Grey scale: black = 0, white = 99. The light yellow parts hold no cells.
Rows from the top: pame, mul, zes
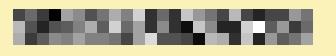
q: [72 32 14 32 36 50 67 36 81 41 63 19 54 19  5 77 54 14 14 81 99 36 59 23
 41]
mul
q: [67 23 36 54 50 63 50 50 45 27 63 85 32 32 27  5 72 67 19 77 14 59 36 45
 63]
zes

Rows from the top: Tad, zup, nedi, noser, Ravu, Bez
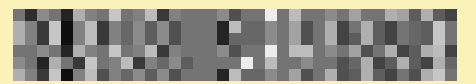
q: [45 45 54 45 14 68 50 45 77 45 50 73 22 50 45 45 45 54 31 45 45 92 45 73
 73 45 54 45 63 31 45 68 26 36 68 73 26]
noser
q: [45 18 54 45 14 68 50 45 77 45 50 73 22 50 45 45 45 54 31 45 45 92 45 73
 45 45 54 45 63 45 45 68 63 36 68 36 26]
Tad
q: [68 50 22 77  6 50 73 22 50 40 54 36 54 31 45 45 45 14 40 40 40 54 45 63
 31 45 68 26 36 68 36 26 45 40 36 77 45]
nedi
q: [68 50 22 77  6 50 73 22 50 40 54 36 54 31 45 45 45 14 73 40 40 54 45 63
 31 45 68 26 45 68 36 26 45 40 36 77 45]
zup
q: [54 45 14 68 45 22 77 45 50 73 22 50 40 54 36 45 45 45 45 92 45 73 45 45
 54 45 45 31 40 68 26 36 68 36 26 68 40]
Ravu

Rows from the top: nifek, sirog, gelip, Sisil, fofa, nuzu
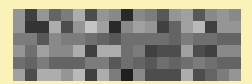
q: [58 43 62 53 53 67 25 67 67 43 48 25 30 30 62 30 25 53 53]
Sisil
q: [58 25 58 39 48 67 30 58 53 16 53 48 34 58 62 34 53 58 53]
nifek

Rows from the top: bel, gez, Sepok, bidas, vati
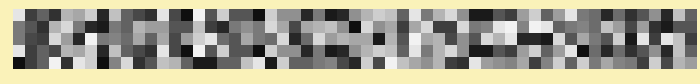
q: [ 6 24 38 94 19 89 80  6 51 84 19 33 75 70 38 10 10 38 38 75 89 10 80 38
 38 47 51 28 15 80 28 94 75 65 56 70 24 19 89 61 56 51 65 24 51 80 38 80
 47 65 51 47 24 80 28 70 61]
vati
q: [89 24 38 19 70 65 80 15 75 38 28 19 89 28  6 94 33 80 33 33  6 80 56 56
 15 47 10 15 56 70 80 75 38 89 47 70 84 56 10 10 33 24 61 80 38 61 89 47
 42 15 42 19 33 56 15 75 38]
bel
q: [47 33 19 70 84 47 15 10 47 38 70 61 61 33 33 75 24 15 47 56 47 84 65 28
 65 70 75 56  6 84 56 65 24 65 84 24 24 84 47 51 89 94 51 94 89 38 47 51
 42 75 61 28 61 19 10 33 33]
gez

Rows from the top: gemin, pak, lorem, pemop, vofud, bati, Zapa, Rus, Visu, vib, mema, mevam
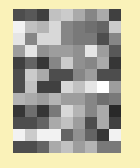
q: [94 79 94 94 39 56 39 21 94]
mema
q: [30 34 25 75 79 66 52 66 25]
gemin
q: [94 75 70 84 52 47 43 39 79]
pak
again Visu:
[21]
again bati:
[30]

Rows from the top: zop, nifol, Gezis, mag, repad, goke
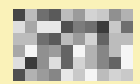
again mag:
[95]
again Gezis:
[73]
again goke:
[78]
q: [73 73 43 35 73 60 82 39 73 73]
Gezis
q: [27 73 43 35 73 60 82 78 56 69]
zop
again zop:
[73]

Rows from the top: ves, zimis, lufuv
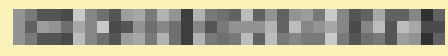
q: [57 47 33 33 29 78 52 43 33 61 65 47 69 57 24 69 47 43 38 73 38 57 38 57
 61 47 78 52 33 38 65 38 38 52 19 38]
ves
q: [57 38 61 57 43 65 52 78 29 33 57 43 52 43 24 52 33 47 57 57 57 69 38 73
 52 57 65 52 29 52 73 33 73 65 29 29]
zimis
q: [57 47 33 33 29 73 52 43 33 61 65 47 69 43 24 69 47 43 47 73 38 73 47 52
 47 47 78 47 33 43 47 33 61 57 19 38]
lufuv

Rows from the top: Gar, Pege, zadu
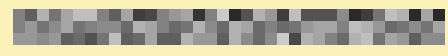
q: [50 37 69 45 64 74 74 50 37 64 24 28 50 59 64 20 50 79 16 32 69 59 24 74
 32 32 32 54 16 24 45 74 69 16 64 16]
Gar
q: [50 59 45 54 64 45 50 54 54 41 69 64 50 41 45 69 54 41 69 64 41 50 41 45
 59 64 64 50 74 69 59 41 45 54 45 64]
Pege
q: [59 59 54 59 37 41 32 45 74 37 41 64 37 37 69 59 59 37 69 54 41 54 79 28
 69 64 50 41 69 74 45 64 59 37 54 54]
zadu

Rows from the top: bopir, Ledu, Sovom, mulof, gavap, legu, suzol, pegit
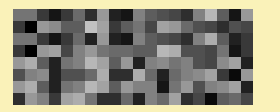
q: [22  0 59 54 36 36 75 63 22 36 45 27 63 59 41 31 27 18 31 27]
Ledu
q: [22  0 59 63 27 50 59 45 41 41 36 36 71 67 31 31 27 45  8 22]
mulof

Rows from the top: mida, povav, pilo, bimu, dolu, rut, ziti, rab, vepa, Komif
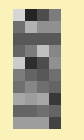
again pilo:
[34]
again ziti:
[43]
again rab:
[65]
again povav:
[56]
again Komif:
[61]
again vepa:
[39]

